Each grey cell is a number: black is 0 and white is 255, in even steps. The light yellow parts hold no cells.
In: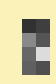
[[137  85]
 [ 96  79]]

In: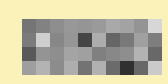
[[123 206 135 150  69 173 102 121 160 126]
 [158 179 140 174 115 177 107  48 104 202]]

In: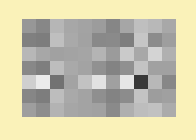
[[128 125 191 169 162 137 138 126 198 140 158]
 [136 126 189 169 163 145 131 144 195 161 161]
 [134 125 189 169 163 143 131 140 195 157 160]]

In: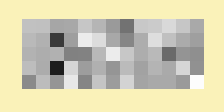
[[185 177  57 158 236 220 168 134 173 222 192 171 159]
 [189 172  28 213 157 176 149 187 162 180 170 214 145]]

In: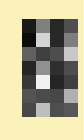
[[ 12 212  40 126]
 [ 38 144  47  77]
 [ 83  75  71 176]]

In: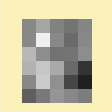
[[136 239 136 106 136]
 [178 198 169 105  52]
 [ 95 121 149 136 125]]

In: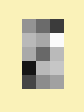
[[185 168 251]
 [ 21 185 198]]

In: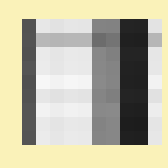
[[ 83 184 181 183 183 108 116  32  31 182]
 [ 85 235 230 234 233 136 132  34  33 231]
 [ 82 230 225 229 227 133 127  36  35 225]
 [ 85 233 228 232 231 131 135  29  28 229]]

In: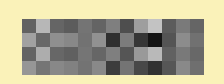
[[161 104 143 136 114 145  47 124  54  20  84 140 113]
 [150 117 136 129 115 137  60 116  72  49  86 137 111]]
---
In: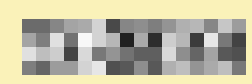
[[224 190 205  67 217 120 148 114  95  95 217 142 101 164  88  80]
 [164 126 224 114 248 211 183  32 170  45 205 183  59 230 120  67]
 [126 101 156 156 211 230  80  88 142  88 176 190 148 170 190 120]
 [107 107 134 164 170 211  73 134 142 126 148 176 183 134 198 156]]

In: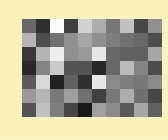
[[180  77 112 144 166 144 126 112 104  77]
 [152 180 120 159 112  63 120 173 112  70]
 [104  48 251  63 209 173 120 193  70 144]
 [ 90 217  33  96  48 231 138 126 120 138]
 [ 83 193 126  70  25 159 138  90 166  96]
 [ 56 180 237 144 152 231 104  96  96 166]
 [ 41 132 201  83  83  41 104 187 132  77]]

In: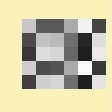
[[206  75  82 170 250  57]
 [199  89  89 170 242  69]
 [ 75 193 185 111  38 221]
 [ 63 206 213 111  31 227]
 [ 57 221 213 103  31 234]]

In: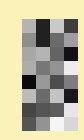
[[187 107 195  25]
 [180  33 201  62]
 [173 119 147 237]
 [167 180 100  18]
 [141  33 107 159]
 [ 85 147 245 215]
 [ 70  85  93 230]
 [ 11 153  77 125]]

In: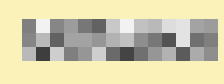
[[185  62 206 127 150 206 106  68 112 150 178  91 171 142]
 [134 185  98 163 163 150 178 193 142 119  83 227 112 127]
 [127 242 134 156 119  98 200 242 193 185 221 227 163 156]]

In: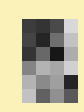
[[194  97 144  89]
 [179 138 159  37]
 [132 179 166 208]
 [ 68  37 111 194]
 [ 60  52  74 216]
 [ 52 104  23 172]]

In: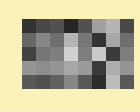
[[148 141 148 167 154  58 173 148]
 [104 134 111 180 119  51 167 111]
 [ 89  81  97 134  89  45 188  89]
 [ 66 119 126 208 126 201  58 126]
 [ 51  73  81  38  81 160 180  73]]

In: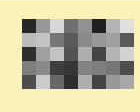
[[187 195 118  90 138 152 159  90]
 [126 138  62  54 132 126 118  77]
 [ 77 203 103  46 174  69 152 167]
 [ 46 159 195  83 174  69 180 210]
 [ 39 152 216 111 145  32 180 223]]

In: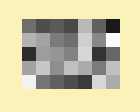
[[243 117  96  78  59 215 171]
 [179 163 123 110 207 136 251]
 [163 199 142 192 171 123 192]
 [110  78  90  72 185  96  25]
 [ 45 157 150 130 215  51 103]]
